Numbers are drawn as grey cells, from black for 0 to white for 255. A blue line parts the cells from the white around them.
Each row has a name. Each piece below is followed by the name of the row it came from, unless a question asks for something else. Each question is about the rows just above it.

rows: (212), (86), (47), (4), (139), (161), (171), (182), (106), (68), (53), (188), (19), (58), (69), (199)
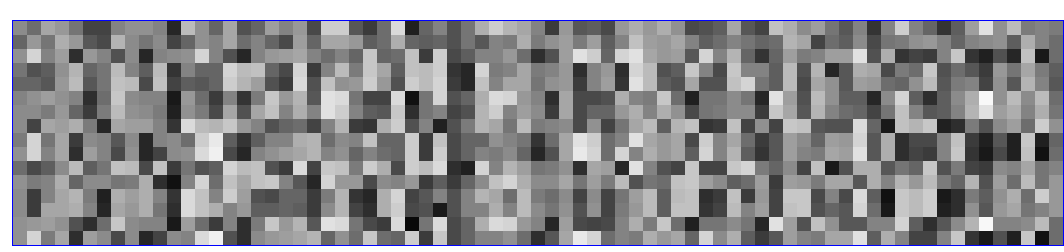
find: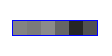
(68)
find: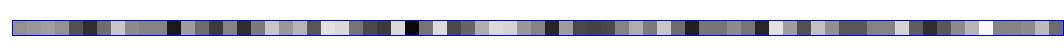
(69)
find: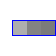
(161)
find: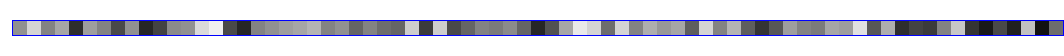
(68)
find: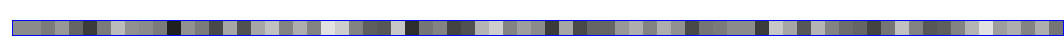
(171)

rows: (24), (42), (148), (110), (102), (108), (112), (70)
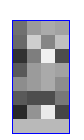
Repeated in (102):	141
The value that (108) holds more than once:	77
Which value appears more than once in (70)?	185
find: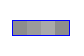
(102)
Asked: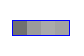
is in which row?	(24)

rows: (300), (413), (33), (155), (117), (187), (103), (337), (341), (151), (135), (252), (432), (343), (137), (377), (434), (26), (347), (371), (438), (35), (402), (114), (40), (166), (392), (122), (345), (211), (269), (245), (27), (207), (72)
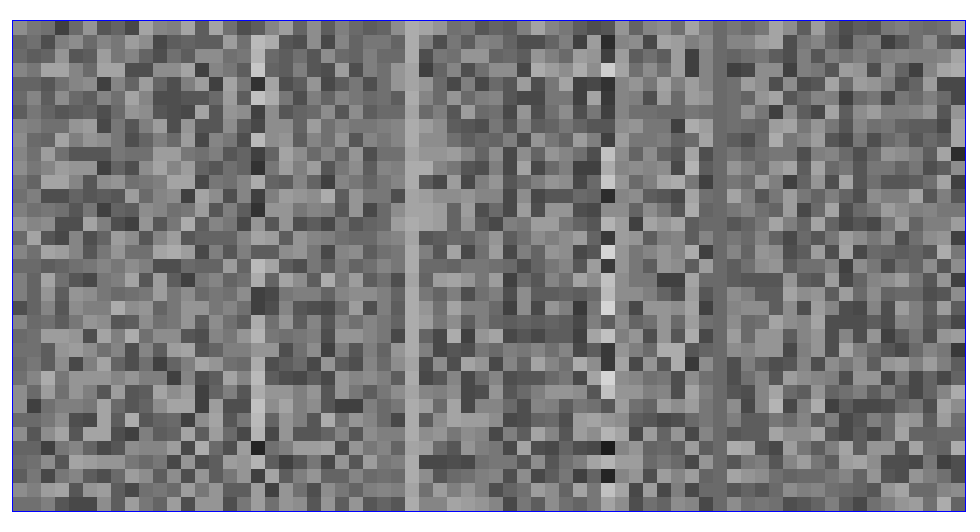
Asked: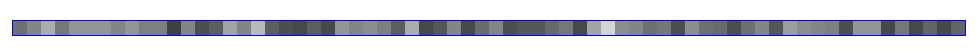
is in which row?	(166)
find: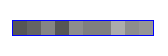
(211)
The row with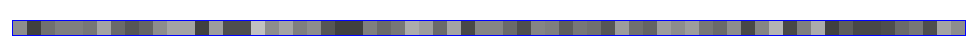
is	(122)
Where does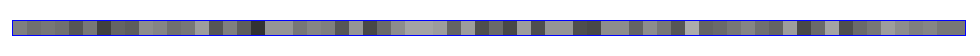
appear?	(343)
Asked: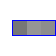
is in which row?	(35)

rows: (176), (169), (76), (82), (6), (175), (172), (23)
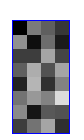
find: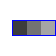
(23)
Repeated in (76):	61

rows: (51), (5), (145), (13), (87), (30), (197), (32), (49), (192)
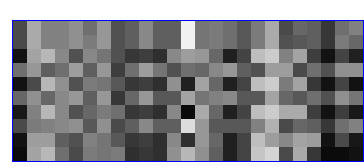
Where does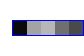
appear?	(192)
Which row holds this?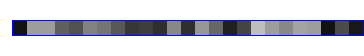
(49)
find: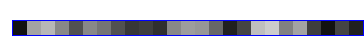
(145)
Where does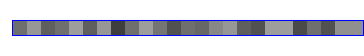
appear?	(13)
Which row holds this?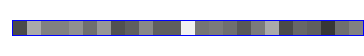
(51)
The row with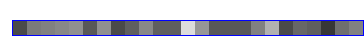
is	(32)

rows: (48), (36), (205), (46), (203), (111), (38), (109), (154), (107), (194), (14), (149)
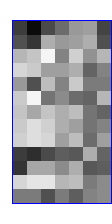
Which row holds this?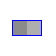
(194)
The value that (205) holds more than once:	182
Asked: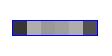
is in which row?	(36)
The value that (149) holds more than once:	123
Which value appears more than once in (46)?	159
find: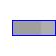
(46)

